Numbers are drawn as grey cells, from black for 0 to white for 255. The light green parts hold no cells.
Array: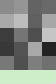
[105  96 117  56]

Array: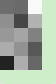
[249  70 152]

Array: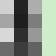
[173  30 216]

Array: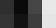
[232  61]

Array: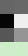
[104   5]

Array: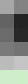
[131  99]

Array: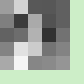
[ 96  82 178 225 169]
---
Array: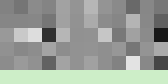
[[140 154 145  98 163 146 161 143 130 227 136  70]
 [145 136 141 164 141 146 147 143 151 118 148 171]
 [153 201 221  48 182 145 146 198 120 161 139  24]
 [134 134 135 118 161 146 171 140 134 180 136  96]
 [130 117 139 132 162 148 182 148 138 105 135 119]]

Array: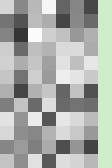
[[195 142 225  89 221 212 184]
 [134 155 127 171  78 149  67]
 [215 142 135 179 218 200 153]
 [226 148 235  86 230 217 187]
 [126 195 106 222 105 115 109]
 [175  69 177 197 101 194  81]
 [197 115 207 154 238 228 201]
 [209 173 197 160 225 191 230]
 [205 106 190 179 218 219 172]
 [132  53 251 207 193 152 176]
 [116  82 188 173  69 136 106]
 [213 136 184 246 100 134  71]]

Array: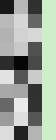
[[220  34 180]
 [155 223  86]
 [103 234  49]
 [168 165  48]
 [226  84 203]
 [ 43   6  73]
 [181 200  81]
 [178 210 215]
 [185 214 101]
 [ 24 184  48]]

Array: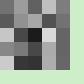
[[203  55  51 173 103]
 [135 122  72 171 101]
 [198  72  27 217 101]
 [ 90 145 167  82 114]
 [114 156  97 191 125]]

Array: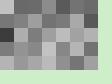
[[180 152 167 186 144 117 160]
 [124 147 136 194 135 181 114]
 [ 60 174 125 159 188 162 178]
 [119 129 158 115 122 169  89]
 [193 105 107 140  90 115 107]]

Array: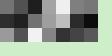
[[154  82 242 133  51  68  88]
 [ 46  32 114 158 190  43  13]
 [116  81  30 163 239 127 119]]
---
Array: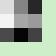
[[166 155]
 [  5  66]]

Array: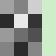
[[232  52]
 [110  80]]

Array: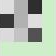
[[177 222]
 [195  82]]

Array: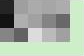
[[175 161]
 [ 98 220]]

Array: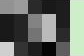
[[ 36 131]
 [ 36 116]]

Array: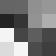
[[ 53 147]
 [ 70  94]]
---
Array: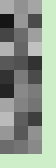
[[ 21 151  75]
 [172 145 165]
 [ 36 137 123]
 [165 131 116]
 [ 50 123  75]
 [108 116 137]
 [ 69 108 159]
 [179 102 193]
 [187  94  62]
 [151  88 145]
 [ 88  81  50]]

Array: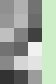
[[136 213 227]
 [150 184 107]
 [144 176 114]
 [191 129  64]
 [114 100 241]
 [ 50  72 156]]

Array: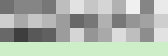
[[206 169 198 183 156 104 119 177 119 149 162 206]
 [112 133 133 119 190 226 198 213 177 240 133 234]
 [104  62  88  96 156 213 149 169 220 190 141 226]]

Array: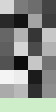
[[244 236  27 136]
 [ 95 214  75 178]
 [170 185  47 142]
 [102 178  53 199]
 [214 123 109  68]
 [ 41  19 164  61]
 [ 82  12 199 115]]

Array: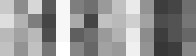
[[222 178 126  69 247 170  69 193 185 207 162  77  83 118]
 [185 162 185  77 247  95 111 154 178 234 140  61  83 103]
 [193 147 193 118 255 134 103 162 154 240 147  55  61 134]
 [201 140 215  89 247 126 111 154 193 234 147  61  69 111]]

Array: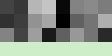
[[131  67 158  25  96 152 116  41]
 [ 49  61 146 166   1  96 116 174]
 [ 67  55 182 196   9 131 138 124]]

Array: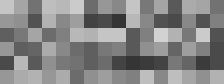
[[ 74 184  89 144 120 114  95 108  67  53  59  67 120 101  59  74]
 [151 171 178 151 171 108 144 158 136 128 190 136 190 165 144 178]
 [197 165 114 190 184 203 108 151 136 197 120 165  89 171 165 114]
 [151 144  82 178 136 158  67  74  53 184 136  82  74 136  82 128]
 [ 95 120 165 108 128 184 178 197 197  89 128 210 178 120 203  82]
 [151  95 101 171 136 108  95 120 128  89 144 158 101 158 128  74]]

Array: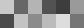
[[ 75 195 139 187 221 117]
 [201 103 180  82  61 154]]
